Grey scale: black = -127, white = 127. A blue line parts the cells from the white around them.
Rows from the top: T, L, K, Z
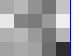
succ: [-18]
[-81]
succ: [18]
[-10]
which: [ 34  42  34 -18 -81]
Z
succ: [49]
[55]
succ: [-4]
[26]
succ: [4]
[-4]

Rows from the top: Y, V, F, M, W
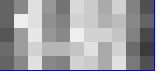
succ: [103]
[23]
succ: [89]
[75]
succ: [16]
[1]
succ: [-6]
[-47]

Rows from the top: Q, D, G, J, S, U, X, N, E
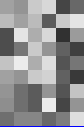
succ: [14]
[-16]
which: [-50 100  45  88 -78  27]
G
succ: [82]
[-30]

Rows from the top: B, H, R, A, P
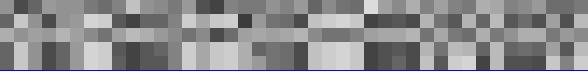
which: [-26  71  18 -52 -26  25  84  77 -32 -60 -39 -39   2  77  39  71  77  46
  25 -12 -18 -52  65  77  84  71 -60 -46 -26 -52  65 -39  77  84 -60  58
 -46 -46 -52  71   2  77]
P
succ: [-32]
[-60]

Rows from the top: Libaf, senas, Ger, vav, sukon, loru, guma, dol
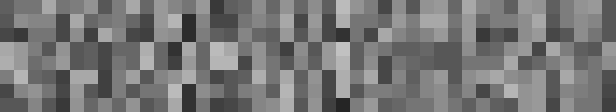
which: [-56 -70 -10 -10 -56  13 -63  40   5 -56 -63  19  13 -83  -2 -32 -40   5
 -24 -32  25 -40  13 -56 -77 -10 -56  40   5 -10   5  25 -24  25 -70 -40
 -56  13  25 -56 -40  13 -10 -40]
Ger
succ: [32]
[-40]
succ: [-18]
[-2]

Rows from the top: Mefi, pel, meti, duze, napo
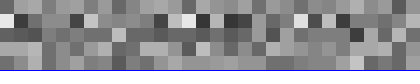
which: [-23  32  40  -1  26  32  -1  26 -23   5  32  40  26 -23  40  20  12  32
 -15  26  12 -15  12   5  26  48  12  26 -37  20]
Mefi
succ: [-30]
[-37]
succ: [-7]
[-23]

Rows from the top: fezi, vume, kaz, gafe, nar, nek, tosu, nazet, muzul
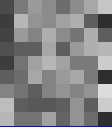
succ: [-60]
[26]
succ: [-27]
[19]
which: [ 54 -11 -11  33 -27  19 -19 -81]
muzul

